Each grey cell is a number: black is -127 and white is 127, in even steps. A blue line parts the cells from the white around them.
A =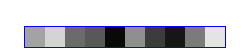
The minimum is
-118
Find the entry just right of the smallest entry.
15

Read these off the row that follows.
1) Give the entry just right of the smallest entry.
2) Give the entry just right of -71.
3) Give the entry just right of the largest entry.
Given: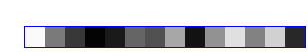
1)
-101
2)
-123
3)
-5

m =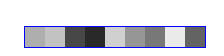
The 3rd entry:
-56
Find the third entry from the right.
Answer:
-7
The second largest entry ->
80

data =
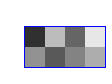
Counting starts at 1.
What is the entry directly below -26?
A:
3
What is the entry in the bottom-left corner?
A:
18
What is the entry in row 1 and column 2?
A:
60

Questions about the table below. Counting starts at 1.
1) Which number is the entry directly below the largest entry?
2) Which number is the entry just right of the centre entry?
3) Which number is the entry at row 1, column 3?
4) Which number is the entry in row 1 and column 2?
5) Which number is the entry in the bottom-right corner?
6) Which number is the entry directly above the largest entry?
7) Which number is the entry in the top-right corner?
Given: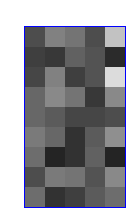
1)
9
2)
-57
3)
-11
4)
1
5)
-18
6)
-84
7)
66
